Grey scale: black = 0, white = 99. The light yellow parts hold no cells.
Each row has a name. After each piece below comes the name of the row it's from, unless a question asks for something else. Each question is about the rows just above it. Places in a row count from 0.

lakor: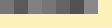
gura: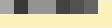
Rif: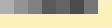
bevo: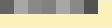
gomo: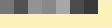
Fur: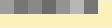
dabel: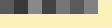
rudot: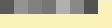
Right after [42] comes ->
[57]
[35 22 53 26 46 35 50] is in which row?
dabel
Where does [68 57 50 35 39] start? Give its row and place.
Rif, 0
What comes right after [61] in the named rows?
[46]
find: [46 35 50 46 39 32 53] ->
lakor
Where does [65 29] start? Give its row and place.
gomo, 4

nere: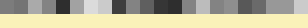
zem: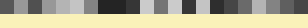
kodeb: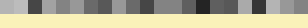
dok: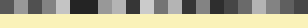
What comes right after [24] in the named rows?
[51]
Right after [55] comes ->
[34]
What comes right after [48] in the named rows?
[45]
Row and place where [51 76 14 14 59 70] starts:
dok, 3

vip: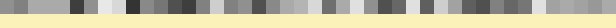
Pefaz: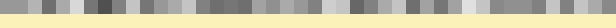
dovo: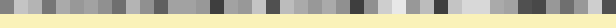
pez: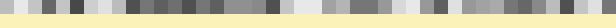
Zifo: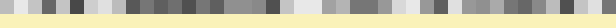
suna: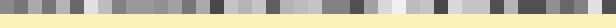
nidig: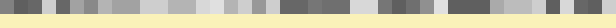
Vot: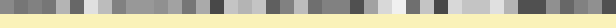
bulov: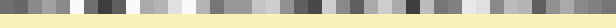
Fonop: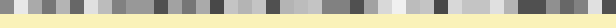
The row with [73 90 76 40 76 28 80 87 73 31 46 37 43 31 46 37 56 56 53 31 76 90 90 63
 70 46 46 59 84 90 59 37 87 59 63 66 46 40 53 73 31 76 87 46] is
pez
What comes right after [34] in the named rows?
[46]
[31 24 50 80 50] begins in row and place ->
vip, 12

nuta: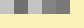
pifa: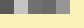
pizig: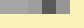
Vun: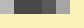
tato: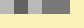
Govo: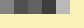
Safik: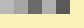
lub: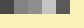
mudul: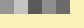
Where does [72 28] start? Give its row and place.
Vun, 0
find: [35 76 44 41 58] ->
pifa
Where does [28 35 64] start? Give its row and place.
Vun, 2
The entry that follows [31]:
[38]
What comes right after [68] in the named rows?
[35]
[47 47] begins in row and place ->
tato, 3
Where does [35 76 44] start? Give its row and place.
pifa, 0

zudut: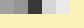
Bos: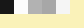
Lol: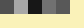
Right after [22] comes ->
[83]
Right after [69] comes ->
[65]
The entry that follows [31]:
[65]
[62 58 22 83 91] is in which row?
zudut
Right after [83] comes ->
[91]
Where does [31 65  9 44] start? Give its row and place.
Lol, 0

